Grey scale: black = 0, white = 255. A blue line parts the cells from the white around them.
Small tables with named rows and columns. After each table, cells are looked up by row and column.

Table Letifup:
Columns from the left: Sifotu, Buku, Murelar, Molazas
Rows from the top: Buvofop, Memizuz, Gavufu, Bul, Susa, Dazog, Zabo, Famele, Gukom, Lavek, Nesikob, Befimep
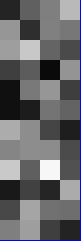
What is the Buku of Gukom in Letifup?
95
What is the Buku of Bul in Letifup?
92
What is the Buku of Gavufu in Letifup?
200
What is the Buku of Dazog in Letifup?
28
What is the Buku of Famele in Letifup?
141
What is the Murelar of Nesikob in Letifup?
113

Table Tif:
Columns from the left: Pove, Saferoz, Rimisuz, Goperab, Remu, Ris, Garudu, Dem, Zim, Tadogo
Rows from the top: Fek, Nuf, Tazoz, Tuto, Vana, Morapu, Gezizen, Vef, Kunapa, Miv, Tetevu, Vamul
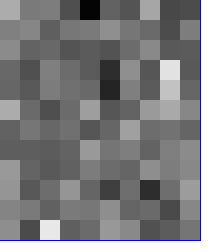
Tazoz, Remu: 91
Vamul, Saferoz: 75
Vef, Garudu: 126
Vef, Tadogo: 139
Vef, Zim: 127
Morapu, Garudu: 99
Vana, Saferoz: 89
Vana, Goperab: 112
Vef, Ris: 117
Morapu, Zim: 169
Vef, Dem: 99
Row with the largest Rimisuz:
Vamul

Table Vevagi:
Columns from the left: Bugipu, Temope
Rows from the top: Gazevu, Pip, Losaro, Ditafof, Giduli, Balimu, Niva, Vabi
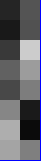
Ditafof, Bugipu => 97
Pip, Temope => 81
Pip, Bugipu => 25
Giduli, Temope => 125
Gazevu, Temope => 84
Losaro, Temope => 204
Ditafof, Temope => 156
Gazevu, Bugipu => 37
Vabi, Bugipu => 164
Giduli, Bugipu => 72
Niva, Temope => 11
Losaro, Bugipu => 57
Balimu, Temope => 26
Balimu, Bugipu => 134
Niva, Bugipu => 174
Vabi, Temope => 127

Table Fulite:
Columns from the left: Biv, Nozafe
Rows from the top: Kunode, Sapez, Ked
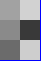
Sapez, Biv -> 138
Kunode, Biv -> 162
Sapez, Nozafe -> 57
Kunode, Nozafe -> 210
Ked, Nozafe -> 206
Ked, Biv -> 107

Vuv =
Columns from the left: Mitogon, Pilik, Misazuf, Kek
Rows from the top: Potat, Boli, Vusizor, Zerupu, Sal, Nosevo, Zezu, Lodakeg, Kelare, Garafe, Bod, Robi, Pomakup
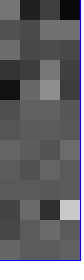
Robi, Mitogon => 70
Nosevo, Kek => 86
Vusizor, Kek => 71
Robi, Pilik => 91
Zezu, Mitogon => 85
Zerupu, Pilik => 61

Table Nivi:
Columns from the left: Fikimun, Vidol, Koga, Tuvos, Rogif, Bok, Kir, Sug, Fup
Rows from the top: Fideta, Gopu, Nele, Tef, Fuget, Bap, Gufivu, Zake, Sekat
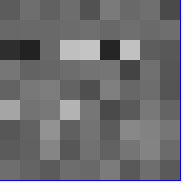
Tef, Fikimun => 118
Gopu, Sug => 106
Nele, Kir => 193
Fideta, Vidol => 110
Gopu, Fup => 110
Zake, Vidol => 97
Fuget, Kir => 103
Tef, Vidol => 99
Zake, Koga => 133
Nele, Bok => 37
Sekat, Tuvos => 109
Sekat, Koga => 91
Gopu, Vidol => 105
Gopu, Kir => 111
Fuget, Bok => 127
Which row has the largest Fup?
Gufivu

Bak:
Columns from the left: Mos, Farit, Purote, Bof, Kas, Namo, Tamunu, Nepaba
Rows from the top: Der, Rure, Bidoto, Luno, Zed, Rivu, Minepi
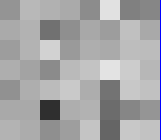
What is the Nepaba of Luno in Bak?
183
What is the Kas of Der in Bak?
140
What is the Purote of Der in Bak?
177
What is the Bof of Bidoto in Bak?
154
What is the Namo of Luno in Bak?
227
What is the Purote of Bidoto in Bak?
210
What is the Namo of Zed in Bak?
115
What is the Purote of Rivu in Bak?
47
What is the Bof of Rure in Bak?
143
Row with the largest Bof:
Zed

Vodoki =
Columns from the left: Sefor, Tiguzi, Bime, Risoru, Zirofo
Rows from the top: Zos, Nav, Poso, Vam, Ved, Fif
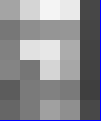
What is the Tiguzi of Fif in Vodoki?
122
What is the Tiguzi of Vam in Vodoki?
118
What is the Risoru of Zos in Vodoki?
234
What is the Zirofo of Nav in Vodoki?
69
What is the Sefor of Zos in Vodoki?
164
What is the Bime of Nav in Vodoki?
149
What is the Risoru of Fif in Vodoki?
143
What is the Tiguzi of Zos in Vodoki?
213
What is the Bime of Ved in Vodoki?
129
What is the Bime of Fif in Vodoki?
160
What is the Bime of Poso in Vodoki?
231
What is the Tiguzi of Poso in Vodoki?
225
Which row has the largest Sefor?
Zos

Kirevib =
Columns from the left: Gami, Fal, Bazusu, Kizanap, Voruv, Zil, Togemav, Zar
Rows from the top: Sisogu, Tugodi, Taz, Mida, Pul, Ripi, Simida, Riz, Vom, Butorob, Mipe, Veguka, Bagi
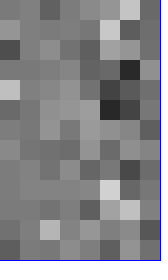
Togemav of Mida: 41
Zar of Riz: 132
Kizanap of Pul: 146
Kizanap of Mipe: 126
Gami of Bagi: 94
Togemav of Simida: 134
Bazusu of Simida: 147
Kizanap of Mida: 133
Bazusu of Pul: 135
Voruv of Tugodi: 119
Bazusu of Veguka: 181
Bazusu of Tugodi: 123
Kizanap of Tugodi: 126
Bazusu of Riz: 113
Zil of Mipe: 162
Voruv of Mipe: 95
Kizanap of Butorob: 131
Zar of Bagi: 112
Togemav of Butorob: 103
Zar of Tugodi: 110
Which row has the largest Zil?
Butorob

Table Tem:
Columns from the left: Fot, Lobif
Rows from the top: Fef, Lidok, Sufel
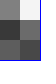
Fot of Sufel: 93
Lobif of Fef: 244
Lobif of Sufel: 72
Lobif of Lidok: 107
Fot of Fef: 128
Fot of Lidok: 57

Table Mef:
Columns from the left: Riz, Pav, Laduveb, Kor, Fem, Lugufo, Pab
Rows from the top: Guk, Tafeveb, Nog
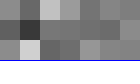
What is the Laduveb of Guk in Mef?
193
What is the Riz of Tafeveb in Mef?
96
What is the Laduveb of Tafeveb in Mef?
119
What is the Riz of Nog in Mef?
140
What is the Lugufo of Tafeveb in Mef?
108
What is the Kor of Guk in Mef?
155
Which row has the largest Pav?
Nog

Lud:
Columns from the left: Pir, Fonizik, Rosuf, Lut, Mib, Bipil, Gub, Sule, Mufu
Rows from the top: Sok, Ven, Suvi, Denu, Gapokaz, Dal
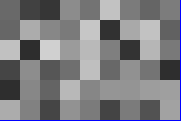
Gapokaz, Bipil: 149
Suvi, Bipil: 127
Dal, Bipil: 68
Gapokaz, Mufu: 159
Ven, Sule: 194
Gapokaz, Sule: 157
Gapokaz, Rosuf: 100
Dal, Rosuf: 69

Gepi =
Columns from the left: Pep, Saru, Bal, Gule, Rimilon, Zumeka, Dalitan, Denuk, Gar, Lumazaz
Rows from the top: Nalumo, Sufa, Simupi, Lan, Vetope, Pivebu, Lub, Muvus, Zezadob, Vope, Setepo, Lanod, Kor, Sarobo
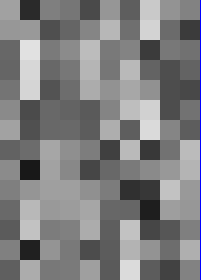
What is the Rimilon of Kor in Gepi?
76
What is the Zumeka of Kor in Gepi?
92
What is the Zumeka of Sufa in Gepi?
183
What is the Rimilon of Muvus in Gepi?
125
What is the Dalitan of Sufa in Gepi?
111
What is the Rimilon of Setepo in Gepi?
166
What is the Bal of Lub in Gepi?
104
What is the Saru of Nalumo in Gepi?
42
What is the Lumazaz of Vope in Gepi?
153
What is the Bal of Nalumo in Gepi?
127
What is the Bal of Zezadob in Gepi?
162

